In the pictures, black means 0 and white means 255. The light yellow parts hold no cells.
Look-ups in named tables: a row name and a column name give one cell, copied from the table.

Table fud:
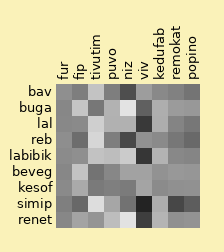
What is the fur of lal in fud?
136
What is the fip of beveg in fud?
195
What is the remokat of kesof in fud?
144
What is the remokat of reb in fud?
119
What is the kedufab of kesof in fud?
139
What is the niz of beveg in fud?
162
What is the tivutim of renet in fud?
148
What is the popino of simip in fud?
93
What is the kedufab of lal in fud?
173
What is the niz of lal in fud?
177
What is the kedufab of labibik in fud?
179
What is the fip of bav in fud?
126
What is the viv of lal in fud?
57

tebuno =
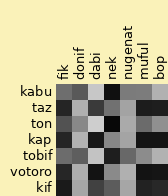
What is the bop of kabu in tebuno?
177
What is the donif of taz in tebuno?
175
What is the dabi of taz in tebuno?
58
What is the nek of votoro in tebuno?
138
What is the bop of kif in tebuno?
40
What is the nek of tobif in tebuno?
30
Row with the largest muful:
tobif

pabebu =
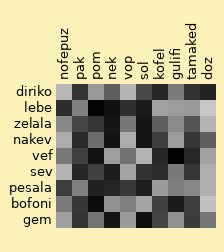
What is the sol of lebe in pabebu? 27
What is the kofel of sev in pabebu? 44
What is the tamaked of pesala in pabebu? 135
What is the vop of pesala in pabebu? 56
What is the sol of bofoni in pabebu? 164
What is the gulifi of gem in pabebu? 144
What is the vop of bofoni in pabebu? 127
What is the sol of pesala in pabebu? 30
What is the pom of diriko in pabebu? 153
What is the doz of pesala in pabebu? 175

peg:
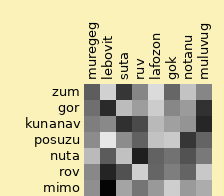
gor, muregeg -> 111
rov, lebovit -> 36
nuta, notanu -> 82
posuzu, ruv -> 97
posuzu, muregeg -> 140
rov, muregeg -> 136
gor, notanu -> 155
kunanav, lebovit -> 137
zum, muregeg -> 93
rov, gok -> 126
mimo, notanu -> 154
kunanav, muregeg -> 126
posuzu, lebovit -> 230
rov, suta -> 81
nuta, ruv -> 31
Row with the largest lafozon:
zum

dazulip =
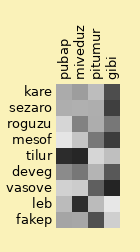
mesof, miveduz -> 197
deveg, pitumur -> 180
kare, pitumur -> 189
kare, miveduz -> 157
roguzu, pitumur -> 173
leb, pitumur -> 187
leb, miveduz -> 46
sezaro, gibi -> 63
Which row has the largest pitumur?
tilur

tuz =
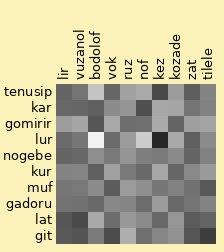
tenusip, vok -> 102
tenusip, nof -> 170
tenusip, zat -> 94
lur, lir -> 107
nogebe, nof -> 127
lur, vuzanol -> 119
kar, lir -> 103
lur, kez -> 39
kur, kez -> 167
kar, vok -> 140
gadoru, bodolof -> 105
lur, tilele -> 139
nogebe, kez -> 123
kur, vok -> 160
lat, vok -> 109

